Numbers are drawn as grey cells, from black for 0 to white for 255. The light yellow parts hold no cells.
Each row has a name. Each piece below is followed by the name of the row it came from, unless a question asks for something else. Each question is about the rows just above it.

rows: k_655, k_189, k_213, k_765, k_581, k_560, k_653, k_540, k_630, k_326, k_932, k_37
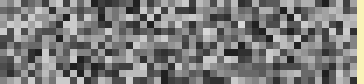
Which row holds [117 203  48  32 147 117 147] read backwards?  k_189
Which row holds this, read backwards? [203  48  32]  k_189

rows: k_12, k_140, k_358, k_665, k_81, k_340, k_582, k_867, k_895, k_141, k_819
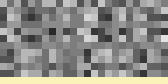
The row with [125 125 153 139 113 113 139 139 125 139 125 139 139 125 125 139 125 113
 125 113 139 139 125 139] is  k_582
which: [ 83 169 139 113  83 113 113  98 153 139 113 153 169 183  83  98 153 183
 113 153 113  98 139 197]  k_140
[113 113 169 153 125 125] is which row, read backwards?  k_665
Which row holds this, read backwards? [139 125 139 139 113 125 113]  k_582
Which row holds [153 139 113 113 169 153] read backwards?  k_665
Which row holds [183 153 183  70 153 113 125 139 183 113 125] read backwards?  k_895

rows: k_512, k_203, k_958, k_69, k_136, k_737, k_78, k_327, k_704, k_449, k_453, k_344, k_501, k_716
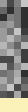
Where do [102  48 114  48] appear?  k_203
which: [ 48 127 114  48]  k_958
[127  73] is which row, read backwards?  k_512
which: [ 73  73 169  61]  k_704
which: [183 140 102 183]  k_78

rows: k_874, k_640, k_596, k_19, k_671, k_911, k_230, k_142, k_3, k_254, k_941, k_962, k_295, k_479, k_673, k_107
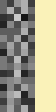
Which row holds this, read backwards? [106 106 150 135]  k_962
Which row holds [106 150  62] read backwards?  k_673
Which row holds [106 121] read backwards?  k_254

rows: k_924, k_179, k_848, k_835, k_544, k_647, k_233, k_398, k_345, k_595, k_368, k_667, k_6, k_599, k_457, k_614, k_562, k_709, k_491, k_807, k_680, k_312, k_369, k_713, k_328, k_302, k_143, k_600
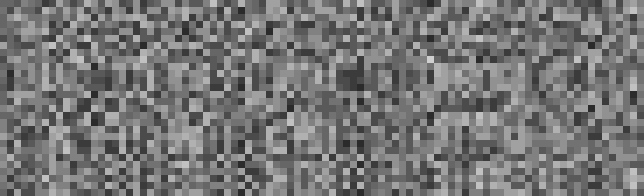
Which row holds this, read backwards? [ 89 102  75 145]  k_709
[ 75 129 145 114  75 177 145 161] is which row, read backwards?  k_544
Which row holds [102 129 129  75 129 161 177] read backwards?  k_562
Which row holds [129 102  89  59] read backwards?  k_599

